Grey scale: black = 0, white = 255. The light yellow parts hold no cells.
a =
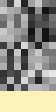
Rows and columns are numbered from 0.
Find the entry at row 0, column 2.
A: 215
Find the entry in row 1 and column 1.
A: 173
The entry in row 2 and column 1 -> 160
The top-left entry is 160
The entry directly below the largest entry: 173
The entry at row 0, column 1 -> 63
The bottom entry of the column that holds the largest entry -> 144
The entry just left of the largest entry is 215
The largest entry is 229
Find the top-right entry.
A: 104
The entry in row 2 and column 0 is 128
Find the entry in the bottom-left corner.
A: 144
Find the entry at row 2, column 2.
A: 104
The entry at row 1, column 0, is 199
